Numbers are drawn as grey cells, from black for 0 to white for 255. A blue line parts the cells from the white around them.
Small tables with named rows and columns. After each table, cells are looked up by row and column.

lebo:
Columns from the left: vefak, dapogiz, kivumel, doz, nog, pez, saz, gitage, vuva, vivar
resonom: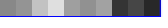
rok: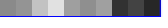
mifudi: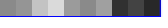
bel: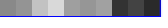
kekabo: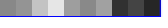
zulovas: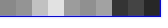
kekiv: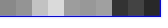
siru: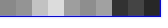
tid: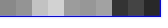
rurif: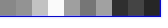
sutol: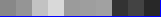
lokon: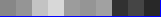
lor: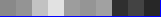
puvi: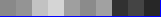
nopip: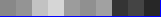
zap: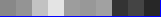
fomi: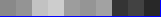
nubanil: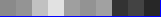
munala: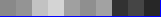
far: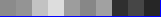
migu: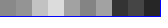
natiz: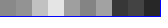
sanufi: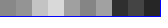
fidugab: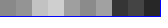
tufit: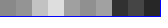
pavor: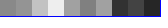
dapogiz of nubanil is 148
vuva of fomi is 66
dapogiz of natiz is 147
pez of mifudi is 138
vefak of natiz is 137
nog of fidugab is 159
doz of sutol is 217
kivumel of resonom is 194
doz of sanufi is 217
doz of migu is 220
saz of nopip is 161
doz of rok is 225
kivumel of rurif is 194
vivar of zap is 39
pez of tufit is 144
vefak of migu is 137
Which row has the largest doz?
rurif

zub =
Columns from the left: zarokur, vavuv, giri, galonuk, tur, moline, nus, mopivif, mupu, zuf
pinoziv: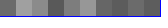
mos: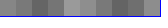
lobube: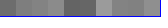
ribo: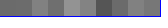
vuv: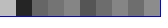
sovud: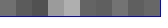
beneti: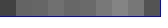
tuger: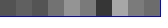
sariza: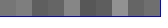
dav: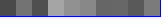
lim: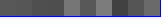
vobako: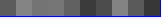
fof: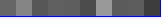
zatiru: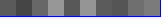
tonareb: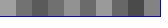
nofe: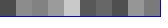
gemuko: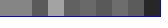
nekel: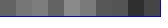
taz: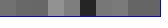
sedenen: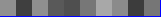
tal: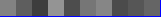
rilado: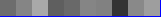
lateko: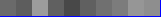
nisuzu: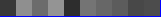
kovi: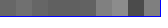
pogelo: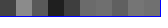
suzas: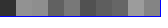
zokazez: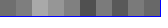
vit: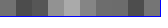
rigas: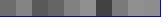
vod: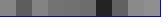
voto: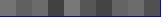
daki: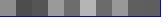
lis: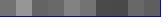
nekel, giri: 125
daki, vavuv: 77
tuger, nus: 54
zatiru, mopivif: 85
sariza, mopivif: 146
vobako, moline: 59
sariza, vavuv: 126
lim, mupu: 85
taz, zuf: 101
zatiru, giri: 103
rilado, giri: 169
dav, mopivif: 103
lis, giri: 100
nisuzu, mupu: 72
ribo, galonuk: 111
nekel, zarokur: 99
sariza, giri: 95
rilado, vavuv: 133

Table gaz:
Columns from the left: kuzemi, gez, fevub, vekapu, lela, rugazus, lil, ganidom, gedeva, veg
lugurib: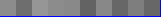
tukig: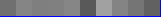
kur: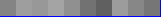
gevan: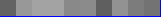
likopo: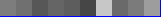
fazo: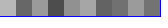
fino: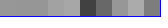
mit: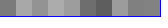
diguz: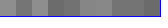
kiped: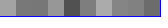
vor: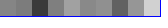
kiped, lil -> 171
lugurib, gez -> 110
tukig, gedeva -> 117
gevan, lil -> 95
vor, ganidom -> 97
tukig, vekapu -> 128
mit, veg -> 130
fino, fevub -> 150
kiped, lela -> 81
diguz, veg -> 107
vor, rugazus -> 137
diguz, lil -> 136
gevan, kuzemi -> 99

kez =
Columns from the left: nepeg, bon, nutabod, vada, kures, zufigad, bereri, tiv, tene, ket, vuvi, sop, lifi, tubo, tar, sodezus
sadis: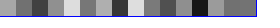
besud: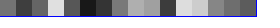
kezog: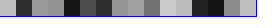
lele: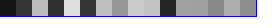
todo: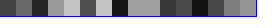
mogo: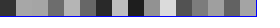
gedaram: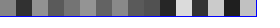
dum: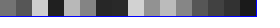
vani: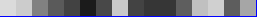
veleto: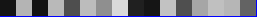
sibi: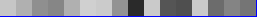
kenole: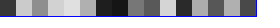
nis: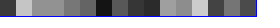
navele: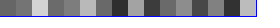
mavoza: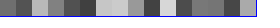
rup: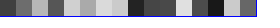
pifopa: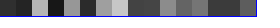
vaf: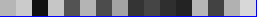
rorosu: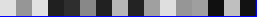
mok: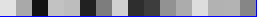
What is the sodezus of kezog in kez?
191
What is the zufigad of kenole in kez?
176
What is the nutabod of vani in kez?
129
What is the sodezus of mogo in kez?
164
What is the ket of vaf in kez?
69
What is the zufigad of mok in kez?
33
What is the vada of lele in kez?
48
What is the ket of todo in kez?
159
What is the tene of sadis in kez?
222

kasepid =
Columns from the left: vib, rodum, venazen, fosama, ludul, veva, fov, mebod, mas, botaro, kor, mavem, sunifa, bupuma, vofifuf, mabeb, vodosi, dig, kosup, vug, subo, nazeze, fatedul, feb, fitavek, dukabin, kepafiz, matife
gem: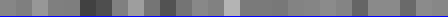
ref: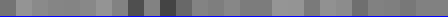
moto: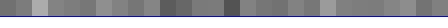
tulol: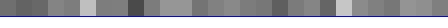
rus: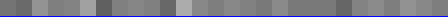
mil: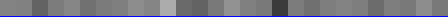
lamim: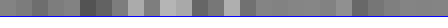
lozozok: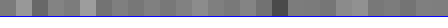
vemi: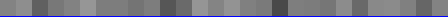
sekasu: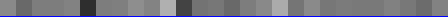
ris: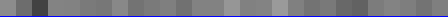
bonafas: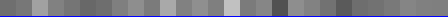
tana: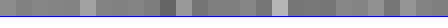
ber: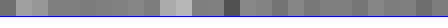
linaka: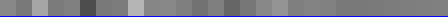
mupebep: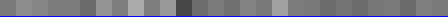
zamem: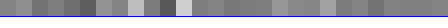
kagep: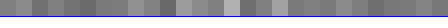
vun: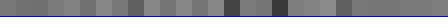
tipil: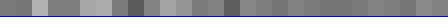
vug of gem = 133
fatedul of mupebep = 108
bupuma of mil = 121
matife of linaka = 128
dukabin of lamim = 132
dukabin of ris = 126
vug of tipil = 122
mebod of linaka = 124
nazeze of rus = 102
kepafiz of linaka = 127
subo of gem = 139
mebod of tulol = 126
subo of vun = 141
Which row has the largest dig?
tana

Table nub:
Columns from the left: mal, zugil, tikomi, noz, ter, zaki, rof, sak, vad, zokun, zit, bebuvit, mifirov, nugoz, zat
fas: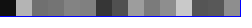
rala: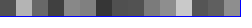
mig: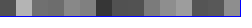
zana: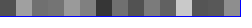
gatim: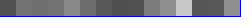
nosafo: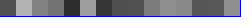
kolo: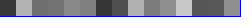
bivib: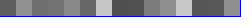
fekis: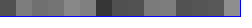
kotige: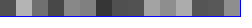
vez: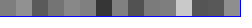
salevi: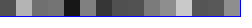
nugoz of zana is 88
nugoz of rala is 95
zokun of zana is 123
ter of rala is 136
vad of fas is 157
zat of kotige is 142
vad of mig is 82
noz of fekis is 116
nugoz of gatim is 88
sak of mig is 81
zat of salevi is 142

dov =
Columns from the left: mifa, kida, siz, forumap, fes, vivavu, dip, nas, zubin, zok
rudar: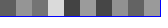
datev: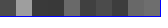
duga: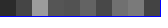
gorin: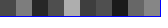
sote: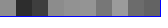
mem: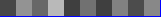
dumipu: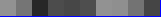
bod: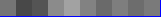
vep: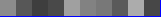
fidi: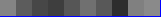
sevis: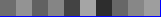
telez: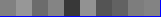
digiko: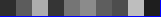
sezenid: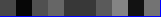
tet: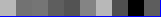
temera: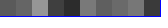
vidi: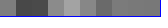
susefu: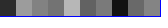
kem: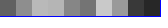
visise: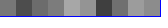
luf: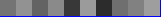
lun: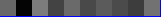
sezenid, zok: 115
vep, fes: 160
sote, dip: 119
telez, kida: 151
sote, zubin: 108
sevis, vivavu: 165
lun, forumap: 67
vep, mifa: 140
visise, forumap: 124
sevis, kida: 147
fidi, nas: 45

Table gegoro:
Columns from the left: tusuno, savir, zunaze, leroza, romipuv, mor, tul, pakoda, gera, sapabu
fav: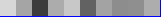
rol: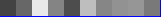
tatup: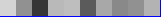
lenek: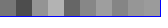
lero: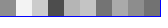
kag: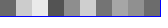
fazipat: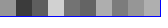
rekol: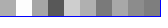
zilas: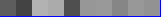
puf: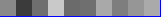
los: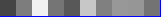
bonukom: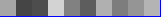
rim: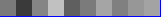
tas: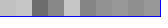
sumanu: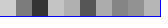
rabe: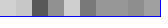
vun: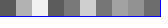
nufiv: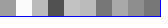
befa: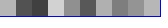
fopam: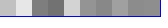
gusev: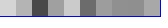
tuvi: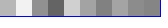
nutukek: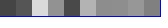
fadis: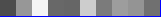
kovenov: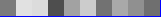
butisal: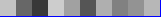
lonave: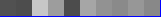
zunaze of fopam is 126
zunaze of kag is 234
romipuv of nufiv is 194
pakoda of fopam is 160
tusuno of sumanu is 206
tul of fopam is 136
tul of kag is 116
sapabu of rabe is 159
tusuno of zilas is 93
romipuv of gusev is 203
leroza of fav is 172
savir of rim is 58
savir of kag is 204
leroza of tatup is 185
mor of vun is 207
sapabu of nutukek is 128
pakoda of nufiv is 169
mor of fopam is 148
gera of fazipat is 150
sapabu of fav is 173

